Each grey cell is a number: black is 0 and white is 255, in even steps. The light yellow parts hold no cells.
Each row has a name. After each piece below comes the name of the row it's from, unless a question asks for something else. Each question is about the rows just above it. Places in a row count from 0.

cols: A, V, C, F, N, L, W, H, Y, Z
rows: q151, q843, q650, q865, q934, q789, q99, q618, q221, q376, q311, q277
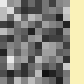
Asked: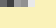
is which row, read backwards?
q151
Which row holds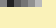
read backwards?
q277
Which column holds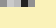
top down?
Z
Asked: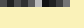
q311
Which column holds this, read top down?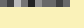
N
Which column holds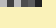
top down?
A
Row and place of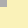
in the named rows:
q99, 6

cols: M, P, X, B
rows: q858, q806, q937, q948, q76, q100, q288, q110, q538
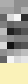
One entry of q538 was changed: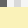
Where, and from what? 3, [229]
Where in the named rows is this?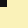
q288, 1
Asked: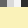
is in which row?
q937
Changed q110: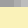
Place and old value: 0, [143]
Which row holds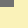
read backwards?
q948

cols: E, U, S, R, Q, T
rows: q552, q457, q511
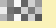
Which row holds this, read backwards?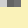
q457
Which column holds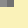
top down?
U
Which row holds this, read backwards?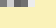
q457
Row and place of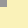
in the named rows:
q552, 5
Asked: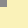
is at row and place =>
q552, 1
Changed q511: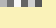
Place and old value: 1, [125]
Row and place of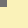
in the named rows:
q457, 1

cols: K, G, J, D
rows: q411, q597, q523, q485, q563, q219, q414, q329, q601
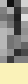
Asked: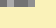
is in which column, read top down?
G
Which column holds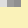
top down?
D
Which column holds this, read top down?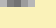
K

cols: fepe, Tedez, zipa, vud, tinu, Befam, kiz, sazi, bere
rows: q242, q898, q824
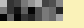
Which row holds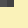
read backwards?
q242
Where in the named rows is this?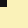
q898, 2
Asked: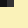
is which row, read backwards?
q898
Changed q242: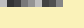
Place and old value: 5, [178]
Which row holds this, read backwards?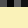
q898
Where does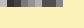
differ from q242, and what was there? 6, [66]

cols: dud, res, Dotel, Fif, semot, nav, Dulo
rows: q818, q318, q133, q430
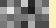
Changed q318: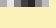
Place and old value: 4, [27]
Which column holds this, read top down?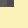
nav

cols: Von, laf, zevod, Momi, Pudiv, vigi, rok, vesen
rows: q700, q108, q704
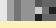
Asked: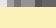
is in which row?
q700
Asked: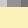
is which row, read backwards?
q108

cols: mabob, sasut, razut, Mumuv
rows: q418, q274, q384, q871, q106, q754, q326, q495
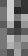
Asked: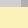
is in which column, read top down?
sasut
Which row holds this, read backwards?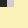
q274
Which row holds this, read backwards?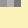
q326
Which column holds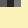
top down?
razut
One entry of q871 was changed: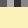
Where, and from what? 3, [150]
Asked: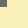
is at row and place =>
q495, 0
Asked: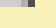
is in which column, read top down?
sasut

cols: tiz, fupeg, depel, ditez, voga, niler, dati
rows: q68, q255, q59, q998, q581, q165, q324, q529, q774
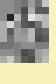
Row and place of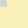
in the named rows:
q998, 1
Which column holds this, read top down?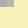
dati
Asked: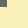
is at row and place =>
q581, 6
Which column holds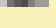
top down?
niler
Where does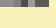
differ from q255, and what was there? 4, [172]

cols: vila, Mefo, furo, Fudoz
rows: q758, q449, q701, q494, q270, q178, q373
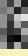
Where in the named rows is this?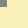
q758, 0
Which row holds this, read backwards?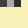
q373

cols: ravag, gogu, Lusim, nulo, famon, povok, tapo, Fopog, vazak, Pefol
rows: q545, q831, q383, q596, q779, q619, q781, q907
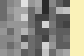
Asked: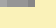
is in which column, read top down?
Lusim
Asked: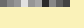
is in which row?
q545
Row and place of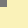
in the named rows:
q596, 7
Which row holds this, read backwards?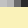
q831

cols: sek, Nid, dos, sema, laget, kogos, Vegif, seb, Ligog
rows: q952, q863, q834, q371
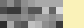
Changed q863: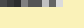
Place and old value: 2, [57]
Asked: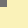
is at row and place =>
q952, 0
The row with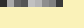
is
q371
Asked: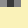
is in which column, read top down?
Nid
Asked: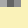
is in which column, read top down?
seb
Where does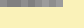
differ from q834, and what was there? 5, [156]

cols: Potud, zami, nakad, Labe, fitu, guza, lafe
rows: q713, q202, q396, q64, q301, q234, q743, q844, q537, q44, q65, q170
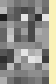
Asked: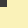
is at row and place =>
q537, 6
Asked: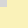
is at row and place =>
q537, 5
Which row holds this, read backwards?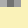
q44

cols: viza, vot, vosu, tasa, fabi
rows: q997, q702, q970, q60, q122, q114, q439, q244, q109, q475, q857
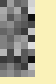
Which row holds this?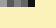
q970
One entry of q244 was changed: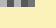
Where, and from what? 1, [72]

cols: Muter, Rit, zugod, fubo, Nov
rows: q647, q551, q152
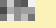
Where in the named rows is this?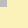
q152, 3
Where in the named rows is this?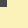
q551, 0
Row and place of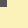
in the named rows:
q647, 3

